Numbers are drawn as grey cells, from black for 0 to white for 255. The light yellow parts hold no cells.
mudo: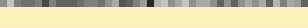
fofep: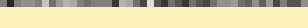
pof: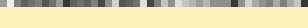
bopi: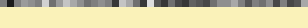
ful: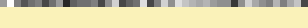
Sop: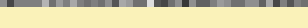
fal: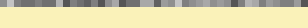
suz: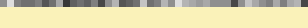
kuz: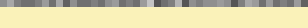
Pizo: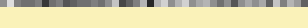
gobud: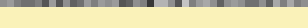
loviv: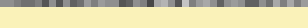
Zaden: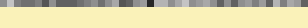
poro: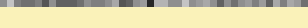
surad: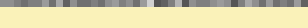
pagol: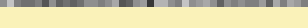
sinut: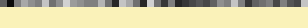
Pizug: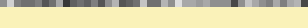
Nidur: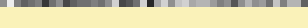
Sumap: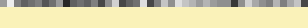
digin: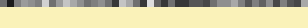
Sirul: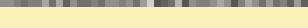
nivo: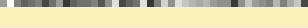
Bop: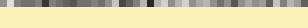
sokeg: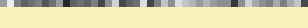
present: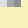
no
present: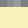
no
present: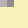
yes
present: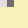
no
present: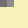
yes

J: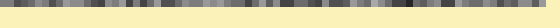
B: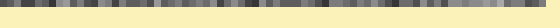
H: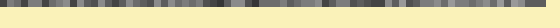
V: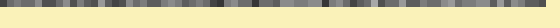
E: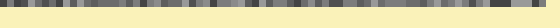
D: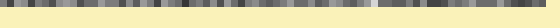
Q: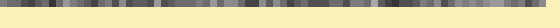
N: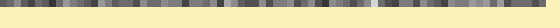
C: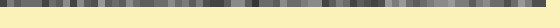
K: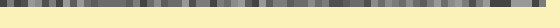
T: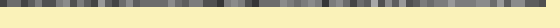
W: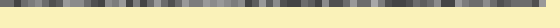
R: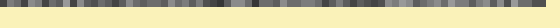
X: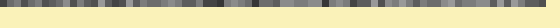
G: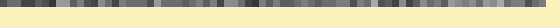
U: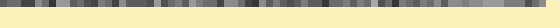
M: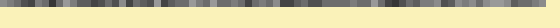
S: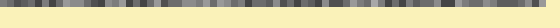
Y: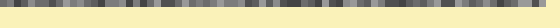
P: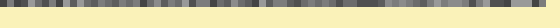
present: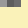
yes
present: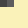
yes
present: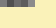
yes

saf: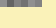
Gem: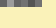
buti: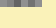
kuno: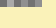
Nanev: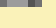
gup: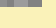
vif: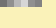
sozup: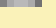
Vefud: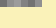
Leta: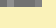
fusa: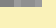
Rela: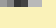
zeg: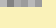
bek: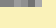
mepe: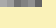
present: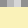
yes
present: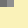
yes
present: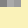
yes
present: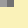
yes

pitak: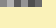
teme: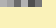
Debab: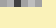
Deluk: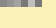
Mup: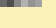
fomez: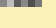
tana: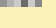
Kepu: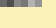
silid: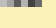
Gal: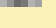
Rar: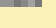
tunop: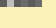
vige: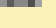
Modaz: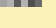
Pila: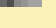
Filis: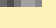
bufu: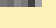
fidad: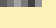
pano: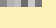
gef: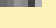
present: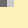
yes
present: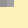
yes
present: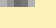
yes
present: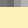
no
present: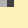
yes

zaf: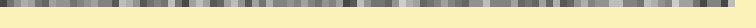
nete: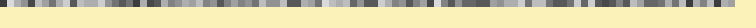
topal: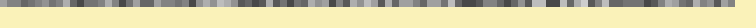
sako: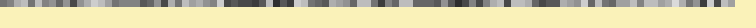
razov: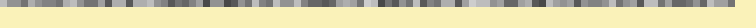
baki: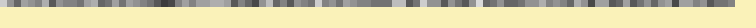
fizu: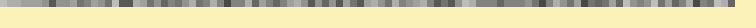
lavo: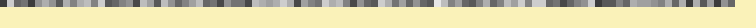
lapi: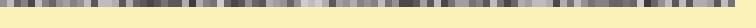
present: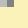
yes
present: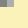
yes
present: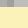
yes
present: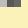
no

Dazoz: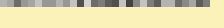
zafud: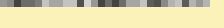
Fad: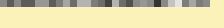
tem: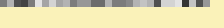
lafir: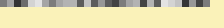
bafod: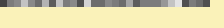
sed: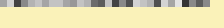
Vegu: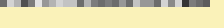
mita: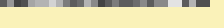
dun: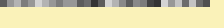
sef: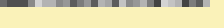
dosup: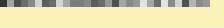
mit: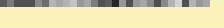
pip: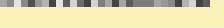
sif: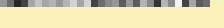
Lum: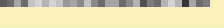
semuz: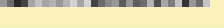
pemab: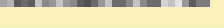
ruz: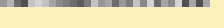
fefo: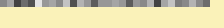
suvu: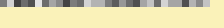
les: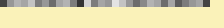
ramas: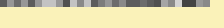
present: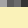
no
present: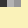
no
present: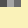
no
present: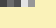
yes
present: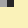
no

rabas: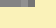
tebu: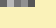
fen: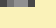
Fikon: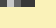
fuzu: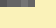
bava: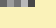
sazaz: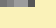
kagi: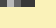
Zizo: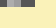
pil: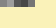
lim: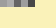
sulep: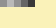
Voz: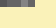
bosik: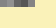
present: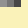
no
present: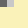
no
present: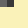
yes

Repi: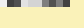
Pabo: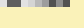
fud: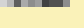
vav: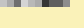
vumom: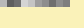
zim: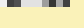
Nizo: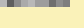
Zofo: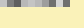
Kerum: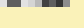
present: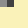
no
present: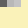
yes
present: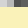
no
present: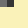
no
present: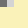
yes
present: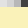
yes

